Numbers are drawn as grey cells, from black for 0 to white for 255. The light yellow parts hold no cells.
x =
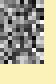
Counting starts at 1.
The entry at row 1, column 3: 135
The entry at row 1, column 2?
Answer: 120
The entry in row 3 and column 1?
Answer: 89
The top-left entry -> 167
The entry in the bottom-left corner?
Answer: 151
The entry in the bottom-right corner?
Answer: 48
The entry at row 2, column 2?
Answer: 151
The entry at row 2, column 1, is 206
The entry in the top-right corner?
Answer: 151

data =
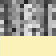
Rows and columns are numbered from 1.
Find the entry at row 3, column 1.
178
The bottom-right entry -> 104
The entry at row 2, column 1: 120
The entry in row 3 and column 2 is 76
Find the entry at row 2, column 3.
104
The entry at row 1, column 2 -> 91
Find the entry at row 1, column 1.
76
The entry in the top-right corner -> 104
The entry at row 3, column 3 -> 135
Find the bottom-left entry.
135
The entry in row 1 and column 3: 104
